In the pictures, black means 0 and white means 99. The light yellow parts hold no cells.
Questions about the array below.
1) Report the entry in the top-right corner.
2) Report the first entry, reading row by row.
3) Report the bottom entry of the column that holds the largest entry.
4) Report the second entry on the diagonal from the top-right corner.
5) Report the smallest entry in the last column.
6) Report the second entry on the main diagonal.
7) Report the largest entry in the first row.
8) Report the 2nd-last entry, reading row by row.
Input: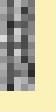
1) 46
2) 63
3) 68
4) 23
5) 17
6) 46
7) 74
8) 57

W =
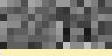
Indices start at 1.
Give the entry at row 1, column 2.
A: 54
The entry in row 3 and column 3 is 49
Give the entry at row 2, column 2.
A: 37
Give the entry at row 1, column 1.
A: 64
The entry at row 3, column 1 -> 20
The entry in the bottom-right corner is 25
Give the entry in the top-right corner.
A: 43
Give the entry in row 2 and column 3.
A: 31
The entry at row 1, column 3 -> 49
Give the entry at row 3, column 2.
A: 49
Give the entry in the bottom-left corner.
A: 14

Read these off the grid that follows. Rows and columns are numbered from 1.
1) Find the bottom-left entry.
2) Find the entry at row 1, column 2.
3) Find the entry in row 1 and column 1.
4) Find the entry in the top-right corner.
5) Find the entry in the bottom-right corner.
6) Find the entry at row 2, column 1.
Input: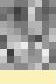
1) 65
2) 59
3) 59
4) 53
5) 65
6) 47

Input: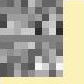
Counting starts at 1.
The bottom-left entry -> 33
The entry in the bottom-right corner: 67
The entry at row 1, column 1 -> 45
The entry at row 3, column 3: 61
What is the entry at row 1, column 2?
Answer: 39
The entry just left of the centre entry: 50
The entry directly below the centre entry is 78
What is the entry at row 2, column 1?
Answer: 55
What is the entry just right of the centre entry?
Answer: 50
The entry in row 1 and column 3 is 55
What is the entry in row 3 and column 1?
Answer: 33
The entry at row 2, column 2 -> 55
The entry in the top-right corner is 55
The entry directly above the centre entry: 78
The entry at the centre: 50

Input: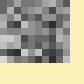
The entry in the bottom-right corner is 74
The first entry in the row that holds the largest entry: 84
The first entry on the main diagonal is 40
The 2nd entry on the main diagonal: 69
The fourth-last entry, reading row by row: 46
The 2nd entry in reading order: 46
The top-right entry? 34
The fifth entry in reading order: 46
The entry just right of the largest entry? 63
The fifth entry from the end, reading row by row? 24
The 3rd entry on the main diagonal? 69
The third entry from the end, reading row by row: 18
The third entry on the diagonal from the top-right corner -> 57

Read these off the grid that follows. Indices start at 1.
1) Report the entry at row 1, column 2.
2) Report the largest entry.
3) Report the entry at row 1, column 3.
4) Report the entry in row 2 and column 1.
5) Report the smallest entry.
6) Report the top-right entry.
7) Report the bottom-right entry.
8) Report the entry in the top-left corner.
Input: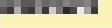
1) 40
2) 90
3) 51
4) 34
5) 16
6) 34
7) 22
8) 45
